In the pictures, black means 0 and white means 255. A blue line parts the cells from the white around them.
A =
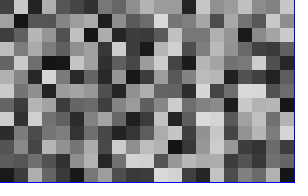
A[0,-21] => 65
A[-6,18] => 179
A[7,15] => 139
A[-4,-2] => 124
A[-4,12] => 197
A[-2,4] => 49
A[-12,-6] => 76
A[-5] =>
[204, 50, 208, 114, 97, 44, 131, 164, 103, 32, 59, 194, 37, 94, 219, 212, 88, 161, 192, 112, 178]
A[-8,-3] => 64
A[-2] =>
[92, 85, 111, 82, 49, 142, 178, 39, 113, 211, 208, 84, 152, 184, 171, 173, 61, 83, 56, 113, 101]
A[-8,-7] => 187
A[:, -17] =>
[85, 133, 81, 95, 23, 122, 156, 60, 97, 126, 145, 49, 57]
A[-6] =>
[101, 60, 181, 163, 60, 101, 107, 63, 133, 155, 95, 135, 204, 110, 130, 139, 29, 201, 179, 182, 22]
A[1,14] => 167
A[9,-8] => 63
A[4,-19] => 110
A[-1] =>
[25, 60, 174, 101, 57, 23, 119, 157, 78, 57, 60, 218, 210, 64, 37, 195, 76, 129, 107, 178, 20]
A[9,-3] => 182
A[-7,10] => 175
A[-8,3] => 214
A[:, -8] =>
[36, 127, 119, 78, 27, 131, 45, 110, 94, 63, 55, 184, 64]
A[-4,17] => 147
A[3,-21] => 189
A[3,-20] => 125
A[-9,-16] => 197
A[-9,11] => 205
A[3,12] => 208
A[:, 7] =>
[119, 30, 173, 55, 48, 40, 79, 63, 164, 71, 72, 39, 157]
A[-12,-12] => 90
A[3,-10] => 181
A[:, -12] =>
[142, 90, 60, 61, 70, 24, 144, 155, 32, 54, 142, 211, 57]
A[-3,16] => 152
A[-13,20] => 199
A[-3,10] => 189

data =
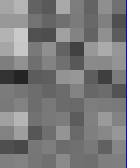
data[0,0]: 165
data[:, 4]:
[169, 112, 160, 99, 112, 147, 108, 107, 124, 148, 108, 138]
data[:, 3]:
[89, 101, 78, 143, 131, 95, 101, 120, 121, 111, 126, 112]
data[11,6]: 111
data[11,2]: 118
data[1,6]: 104
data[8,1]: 181
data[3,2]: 121
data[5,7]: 63
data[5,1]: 36
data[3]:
[166, 199, 121, 143, 99, 65, 152, 171, 150]
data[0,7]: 143
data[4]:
[126, 145, 111, 131, 112, 88, 138, 137, 148]
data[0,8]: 113
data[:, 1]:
[180, 152, 202, 199, 145, 36, 117, 130, 181, 158, 73, 130]
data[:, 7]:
[143, 128, 144, 171, 137, 63, 108, 123, 154, 135, 97, 126]
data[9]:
[130, 158, 86, 111, 148, 105, 127, 135, 151]
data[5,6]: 94
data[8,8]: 131
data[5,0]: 50
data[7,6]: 125
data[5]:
[50, 36, 92, 95, 147, 151, 94, 63, 124]

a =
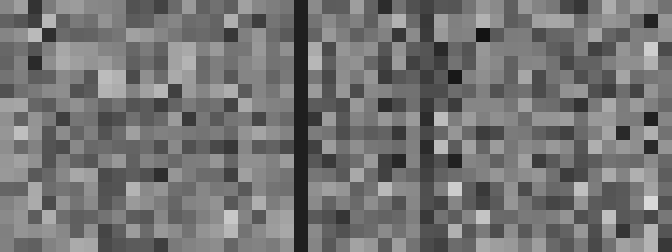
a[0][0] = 135
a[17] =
[129, 101, 96, 130, 139, 171, 167, 74, 84, 91, 92, 63, 122, 131, 136, 141, 102, 128, 131, 123, 145, 31, 133, 88, 121, 163, 151, 93, 158, 115, 75, 65, 108, 101, 170, 158, 153, 125, 158, 105, 87, 121, 73, 113, 161, 148, 180, 56]
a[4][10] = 110
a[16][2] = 142
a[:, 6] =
[136, 112, 99, 150, 148, 86, 92, 123, 114, 127, 105, 86, 159, 145, 138, 99, 143, 167]
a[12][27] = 65
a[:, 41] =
[54, 109, 126, 129, 98, 79, 152, 51, 113, 106, 86, 80, 74, 192, 149, 80, 151, 121]
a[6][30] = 77
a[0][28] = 114
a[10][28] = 108
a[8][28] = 124
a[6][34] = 129
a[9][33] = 105
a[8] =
[144, 98, 148, 122, 63, 118, 114, 70, 79, 113, 92, 105, 156, 57, 120, 89, 117, 122, 71, 121, 105, 31, 54, 156, 88, 133, 118, 151, 124, 155, 44, 189, 125, 157, 128, 144, 136, 109, 149, 149, 157, 113, 154, 152, 125, 123, 33, 134]
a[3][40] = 85
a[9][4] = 140
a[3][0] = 103
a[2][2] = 186
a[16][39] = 85
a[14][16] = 88
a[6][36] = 107
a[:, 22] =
[139, 116, 100, 171, 183, 119, 155, 92, 54, 124, 65, 88, 118, 144, 138, 90, 138, 133]
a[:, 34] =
[151, 179, 19, 151, 148, 143, 129, 134, 128, 60, 101, 128, 130, 57, 68, 196, 123, 170]
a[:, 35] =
[138, 146, 90, 129, 137, 129, 82, 135, 144, 73, 156, 97, 150, 98, 90, 106, 78, 158]
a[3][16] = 116
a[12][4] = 136
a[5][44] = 165
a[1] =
[98, 86, 64, 183, 96, 122, 112, 147, 126, 92, 96, 124, 134, 108, 112, 100, 175, 104, 62, 117, 104, 31, 116, 138, 115, 129, 95, 141, 178, 106, 56, 161, 128, 135, 179, 146, 93, 104, 160, 167, 163, 109, 134, 149, 144, 105, 35, 150]
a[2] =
[133, 145, 186, 47, 107, 97, 99, 111, 118, 161, 152, 134, 120, 102, 106, 99, 55, 128, 149, 108, 90, 31, 100, 153, 127, 96, 115, 130, 55, 139, 59, 153, 129, 131, 19, 90, 124, 125, 77, 102, 105, 126, 164, 102, 87, 128, 125, 143]
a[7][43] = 170
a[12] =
[153, 148, 89, 104, 136, 168, 159, 75, 85, 94, 80, 46, 150, 125, 108, 108, 65, 160, 137, 126, 116, 31, 118, 112, 89, 169, 109, 65, 117, 104, 66, 98, 109, 117, 130, 150, 129, 141, 150, 113, 60, 74, 121, 171, 131, 176, 154, 93]
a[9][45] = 140
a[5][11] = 107
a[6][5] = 82
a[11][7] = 131
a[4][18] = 145

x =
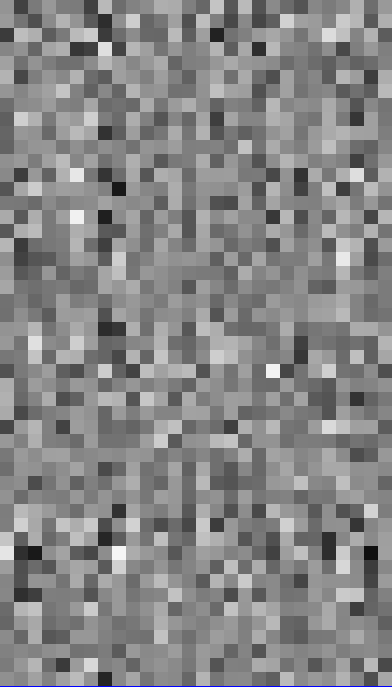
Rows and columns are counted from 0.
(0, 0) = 148
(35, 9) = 147
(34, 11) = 102
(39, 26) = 16
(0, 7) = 185
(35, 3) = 126
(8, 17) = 133
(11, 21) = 154
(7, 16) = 129
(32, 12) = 132
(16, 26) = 178
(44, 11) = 175
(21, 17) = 115
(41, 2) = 148
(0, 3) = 152
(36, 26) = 211
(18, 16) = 157
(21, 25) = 131
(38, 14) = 192
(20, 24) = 155
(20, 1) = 117
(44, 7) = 132
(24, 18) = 134
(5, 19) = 79
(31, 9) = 120
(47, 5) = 155
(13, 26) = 187
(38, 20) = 171
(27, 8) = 130
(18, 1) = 66
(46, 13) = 123
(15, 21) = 78
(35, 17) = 157
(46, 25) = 136
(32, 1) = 154
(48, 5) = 187
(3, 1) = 146
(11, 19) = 142
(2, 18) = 154
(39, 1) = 47

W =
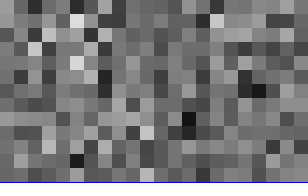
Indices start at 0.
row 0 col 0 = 156
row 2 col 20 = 166
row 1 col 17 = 140
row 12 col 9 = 103
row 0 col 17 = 116
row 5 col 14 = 60
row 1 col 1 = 125
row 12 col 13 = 108
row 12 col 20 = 131
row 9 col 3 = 160
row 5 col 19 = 113
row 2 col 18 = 131
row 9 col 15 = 90
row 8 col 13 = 19
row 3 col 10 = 127
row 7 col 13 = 81
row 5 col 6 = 176
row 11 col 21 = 129
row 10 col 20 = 138
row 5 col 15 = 134
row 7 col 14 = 71
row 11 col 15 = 93
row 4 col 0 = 118
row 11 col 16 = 98
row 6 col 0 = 88
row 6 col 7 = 47
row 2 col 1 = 134
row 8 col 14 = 96
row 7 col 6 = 120
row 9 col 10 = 195
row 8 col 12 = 139
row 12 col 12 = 90
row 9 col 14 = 75
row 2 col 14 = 94
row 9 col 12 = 65
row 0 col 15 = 56
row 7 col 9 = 78
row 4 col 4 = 122
